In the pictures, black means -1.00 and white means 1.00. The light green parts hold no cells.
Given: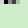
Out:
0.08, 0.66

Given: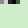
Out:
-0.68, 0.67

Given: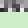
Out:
-0.45, 0.86

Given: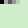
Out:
-0.29, 0.53

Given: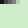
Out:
-0.22, 0.54

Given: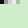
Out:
0.63, 0.84
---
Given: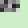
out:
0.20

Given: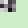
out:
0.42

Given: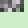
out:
-0.17

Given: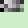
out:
-0.73

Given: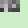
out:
0.10

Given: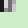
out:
-0.80

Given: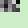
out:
0.10

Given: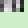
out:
-0.12
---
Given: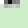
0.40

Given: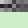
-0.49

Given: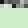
0.79

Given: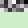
-0.56

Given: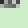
0.02

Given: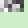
0.04

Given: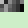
0.21
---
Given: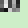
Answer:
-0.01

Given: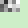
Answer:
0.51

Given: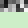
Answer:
-0.27

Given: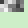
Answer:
-0.28

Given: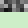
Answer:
-0.65

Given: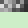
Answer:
-0.52
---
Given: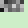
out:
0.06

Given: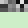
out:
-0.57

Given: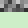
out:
-0.39

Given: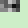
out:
-0.29

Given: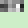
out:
-0.43

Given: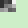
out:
-0.06

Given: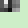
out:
0.15

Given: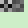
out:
0.01

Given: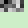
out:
-0.16
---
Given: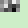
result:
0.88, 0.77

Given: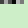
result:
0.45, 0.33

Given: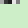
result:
0.81, 0.33

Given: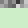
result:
0.69, 0.56

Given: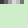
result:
0.69, 0.48

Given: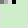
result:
0.75, 0.41

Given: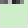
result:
0.51, 0.09
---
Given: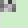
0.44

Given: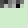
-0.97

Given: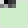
-0.36

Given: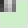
0.55

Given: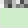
0.21

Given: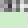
0.87

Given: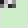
-0.66

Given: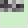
-0.64

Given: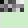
0.18
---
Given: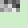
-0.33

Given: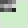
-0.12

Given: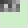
0.10

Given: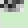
-0.52

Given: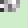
0.99

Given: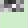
0.29

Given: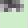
0.01

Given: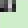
0.45

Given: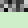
-0.48
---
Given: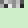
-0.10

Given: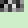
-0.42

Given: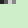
-0.73

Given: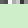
-0.24

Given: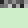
-0.70

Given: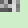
-0.18

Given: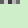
-0.27

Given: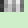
-0.61
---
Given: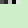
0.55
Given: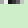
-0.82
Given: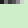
-0.54
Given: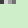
0.26
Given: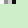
0.62
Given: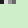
0.18
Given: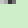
-0.57
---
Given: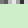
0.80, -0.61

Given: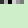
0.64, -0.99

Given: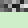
0.80, -0.83

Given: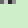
0.60, -0.66

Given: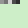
0.66, -0.64

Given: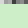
0.69, -0.51

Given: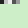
0.87, -0.73

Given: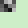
0.57, -0.85

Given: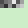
0.81, -0.63

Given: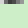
0.67, -0.53
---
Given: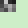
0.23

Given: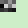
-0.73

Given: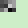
-0.93

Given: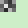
0.42

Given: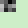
-0.16

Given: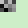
-0.20

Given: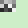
-0.60
